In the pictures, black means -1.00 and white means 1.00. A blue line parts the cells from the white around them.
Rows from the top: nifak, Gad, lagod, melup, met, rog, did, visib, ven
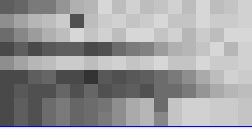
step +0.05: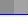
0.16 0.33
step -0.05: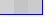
0.59 0.49 0.54
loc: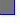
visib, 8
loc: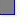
melup, 11

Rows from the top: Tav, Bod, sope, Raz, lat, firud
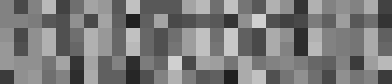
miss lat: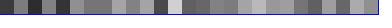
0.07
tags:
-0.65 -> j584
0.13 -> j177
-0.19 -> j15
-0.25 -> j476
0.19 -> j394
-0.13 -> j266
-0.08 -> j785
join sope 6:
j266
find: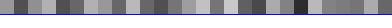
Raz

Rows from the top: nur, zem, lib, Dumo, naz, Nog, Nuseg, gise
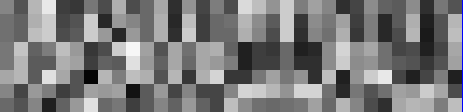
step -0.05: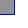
0.10
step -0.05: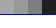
0.26 0.15 -0.07 -0.80
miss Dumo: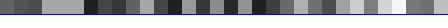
0.54
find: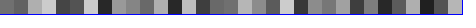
zem

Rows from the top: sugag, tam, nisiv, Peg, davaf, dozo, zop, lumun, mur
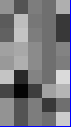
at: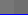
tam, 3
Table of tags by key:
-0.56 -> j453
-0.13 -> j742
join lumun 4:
j453
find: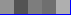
sugag
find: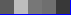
tam
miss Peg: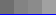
0.32
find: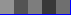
lumun
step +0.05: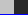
0.59 -0.63

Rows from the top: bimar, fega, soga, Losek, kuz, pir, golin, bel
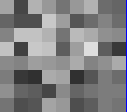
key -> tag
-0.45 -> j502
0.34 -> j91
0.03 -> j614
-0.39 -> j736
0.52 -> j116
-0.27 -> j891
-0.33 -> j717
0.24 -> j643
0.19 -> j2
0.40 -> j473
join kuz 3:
j643
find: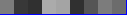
pir
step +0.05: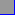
0.24
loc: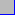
soga, 6
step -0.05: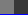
-0.08 -0.61
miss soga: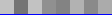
0.46

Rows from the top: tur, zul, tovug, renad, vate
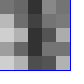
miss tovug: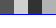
0.35
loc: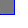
zul, 5

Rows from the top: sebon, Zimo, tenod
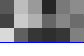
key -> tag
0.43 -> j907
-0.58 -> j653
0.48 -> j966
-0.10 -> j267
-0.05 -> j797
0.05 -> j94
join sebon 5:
j797
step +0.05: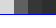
0.75 -0.20 -0.53 -0.59

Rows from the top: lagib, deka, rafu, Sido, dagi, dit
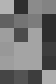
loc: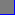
deka, 3
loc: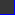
dagi, 4

